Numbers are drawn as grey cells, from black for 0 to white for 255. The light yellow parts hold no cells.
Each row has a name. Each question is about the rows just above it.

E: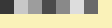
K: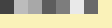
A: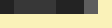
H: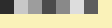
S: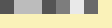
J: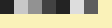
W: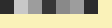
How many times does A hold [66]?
0
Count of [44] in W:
2
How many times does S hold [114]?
0

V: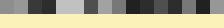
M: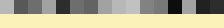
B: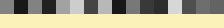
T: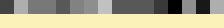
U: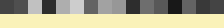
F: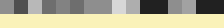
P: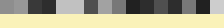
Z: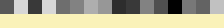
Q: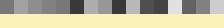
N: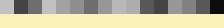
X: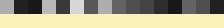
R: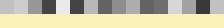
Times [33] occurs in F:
4
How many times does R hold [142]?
1

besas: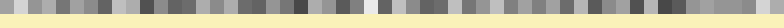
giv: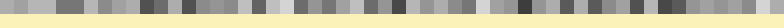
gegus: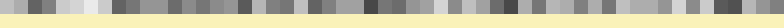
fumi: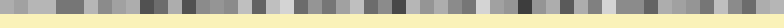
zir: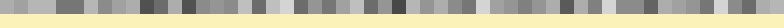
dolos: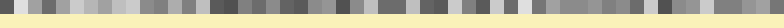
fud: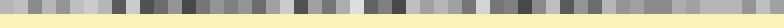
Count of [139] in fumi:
8
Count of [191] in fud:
5
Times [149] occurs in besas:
7
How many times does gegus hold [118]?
6

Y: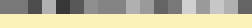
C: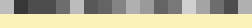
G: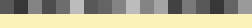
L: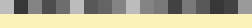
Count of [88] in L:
2
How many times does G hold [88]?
3

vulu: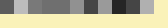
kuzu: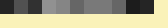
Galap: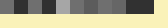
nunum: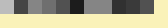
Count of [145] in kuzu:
1
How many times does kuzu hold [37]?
2
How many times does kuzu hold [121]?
2
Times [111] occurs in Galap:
4

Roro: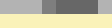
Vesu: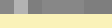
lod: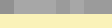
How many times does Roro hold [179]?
4
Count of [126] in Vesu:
3
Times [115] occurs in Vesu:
0
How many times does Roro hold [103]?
3
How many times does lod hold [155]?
3
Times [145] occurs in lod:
1

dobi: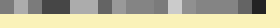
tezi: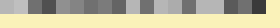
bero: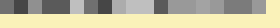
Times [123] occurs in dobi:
3
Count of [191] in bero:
3
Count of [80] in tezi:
1
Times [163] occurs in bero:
1
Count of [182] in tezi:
5
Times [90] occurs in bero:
3
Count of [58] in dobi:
0

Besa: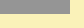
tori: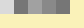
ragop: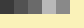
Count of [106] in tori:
0
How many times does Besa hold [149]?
5
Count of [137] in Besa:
0
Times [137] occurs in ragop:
1
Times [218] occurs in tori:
1

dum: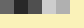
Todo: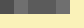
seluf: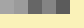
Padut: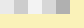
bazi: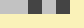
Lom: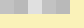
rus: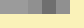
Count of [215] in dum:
0
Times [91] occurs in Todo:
2
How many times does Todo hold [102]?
0
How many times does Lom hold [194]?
2
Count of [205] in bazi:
0

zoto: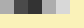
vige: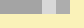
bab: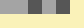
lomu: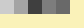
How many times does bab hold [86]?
2
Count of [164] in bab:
3
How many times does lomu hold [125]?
1
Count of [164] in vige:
3
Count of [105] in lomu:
1

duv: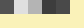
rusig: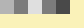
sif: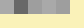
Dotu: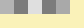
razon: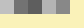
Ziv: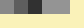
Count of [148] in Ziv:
2
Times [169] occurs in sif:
2

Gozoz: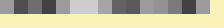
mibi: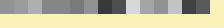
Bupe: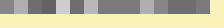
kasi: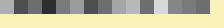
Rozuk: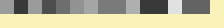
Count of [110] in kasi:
4
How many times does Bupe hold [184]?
1
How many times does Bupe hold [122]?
4
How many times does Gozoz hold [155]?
4

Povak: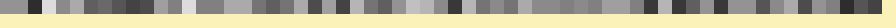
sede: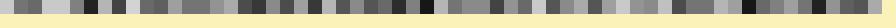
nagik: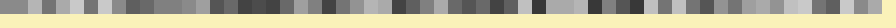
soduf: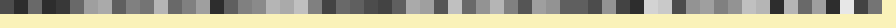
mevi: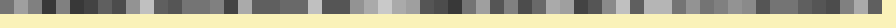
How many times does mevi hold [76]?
4
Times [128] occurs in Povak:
7

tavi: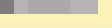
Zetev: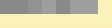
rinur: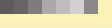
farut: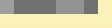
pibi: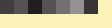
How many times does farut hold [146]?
2
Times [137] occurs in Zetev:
3
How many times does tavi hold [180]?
3
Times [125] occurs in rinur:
1

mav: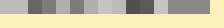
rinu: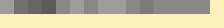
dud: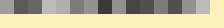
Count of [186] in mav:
3
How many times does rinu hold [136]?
7
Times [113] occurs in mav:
0
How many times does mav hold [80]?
1
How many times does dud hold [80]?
2
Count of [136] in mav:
3
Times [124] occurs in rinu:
1

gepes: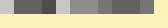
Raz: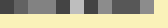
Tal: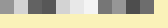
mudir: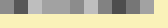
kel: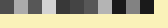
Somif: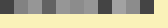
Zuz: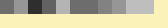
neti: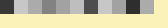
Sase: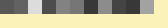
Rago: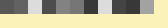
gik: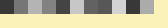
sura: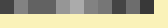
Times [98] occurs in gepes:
4
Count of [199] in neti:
2
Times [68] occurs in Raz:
3
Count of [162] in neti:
2
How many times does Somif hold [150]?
3

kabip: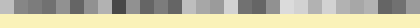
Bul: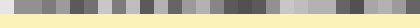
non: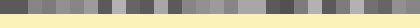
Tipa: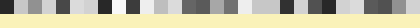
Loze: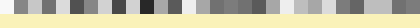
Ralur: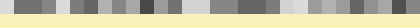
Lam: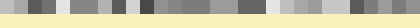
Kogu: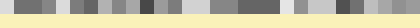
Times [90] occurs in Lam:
3
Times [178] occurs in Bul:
5
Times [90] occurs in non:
7
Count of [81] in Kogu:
1
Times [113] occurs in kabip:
3
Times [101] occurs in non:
2
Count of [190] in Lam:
2

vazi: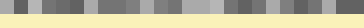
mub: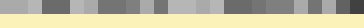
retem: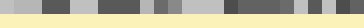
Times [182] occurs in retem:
3
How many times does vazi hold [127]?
3
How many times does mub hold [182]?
5
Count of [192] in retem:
8
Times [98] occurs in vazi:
6

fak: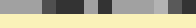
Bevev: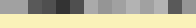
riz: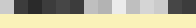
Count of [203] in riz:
2
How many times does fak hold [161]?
7

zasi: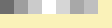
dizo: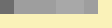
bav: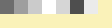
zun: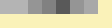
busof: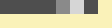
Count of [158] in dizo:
4
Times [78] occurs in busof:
5
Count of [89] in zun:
1
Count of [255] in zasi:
1
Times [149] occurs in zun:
2
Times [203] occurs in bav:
1
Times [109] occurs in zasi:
1

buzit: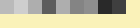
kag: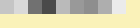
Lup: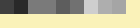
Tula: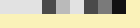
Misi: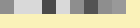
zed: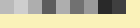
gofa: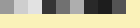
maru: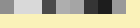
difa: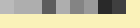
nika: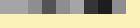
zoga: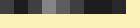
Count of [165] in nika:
3
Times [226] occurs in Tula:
4
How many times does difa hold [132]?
1
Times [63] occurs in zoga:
3
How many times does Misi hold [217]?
3
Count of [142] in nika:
3

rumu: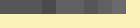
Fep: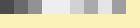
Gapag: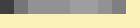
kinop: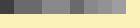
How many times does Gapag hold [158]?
2
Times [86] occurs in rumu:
4
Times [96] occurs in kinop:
0
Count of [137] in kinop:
3
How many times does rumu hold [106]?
1
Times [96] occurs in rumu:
3
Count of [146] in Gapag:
4

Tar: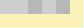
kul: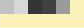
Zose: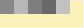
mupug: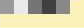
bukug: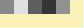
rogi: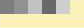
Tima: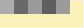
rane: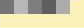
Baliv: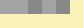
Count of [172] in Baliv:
0
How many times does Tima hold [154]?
2
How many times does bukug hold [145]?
1
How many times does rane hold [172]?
1
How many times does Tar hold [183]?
2

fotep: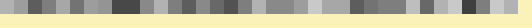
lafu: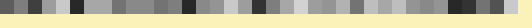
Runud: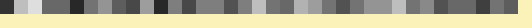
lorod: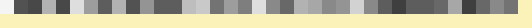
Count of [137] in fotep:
4
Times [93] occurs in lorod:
6
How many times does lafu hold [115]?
4
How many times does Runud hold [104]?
5
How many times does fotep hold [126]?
6
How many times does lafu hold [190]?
2

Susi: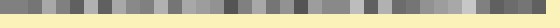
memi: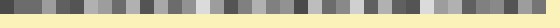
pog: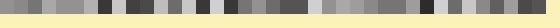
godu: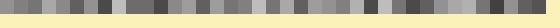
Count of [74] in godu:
4
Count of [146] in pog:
5
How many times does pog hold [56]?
3
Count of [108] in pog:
3
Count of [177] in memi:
5
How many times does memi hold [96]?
4

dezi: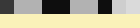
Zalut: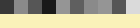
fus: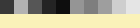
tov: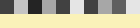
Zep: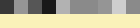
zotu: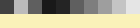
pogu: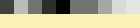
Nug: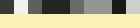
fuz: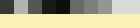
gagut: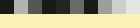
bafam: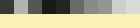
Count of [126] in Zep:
0
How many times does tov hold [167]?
2
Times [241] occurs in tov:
0
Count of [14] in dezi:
3
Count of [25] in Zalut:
1
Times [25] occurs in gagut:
3
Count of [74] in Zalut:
0

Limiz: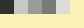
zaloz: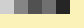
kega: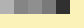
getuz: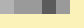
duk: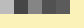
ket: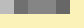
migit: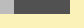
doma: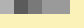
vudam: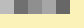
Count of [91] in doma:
1
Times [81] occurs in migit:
4
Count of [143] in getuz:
0
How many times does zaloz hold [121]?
0

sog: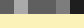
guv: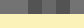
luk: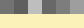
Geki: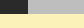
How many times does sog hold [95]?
3
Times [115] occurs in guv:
3
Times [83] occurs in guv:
2
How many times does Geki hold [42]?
2
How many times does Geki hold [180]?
0
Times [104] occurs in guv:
1

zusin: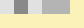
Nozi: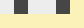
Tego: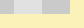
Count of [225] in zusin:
2
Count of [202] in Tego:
3
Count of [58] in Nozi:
0
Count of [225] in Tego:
2
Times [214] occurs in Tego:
0
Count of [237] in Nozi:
3

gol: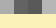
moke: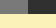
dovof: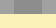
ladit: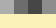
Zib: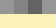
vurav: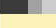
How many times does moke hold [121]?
2
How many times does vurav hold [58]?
2
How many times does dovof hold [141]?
2
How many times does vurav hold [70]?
0
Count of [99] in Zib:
1
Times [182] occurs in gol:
1

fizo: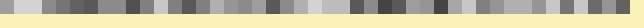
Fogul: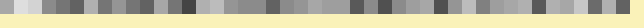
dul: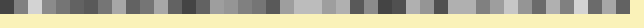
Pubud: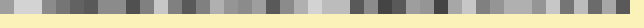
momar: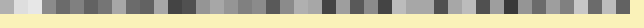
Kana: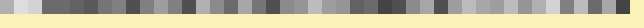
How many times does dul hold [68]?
3
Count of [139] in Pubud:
6
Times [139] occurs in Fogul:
6
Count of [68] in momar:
3
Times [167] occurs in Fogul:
6
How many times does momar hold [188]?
3

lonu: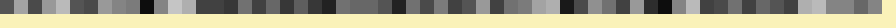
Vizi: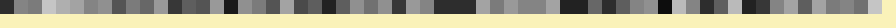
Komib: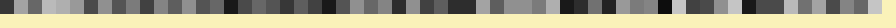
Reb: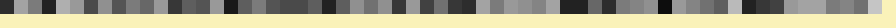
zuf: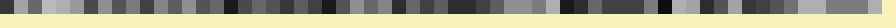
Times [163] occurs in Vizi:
6
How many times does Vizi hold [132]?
9
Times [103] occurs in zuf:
6
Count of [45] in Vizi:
6
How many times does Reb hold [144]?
5
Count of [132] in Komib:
4

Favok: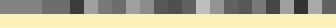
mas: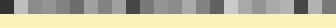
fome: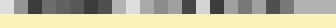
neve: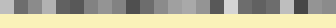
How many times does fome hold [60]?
3
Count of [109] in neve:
4

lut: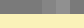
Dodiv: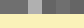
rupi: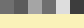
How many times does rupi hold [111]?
2
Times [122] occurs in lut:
4
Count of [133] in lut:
1
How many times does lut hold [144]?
1
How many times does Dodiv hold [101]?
2
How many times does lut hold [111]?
0

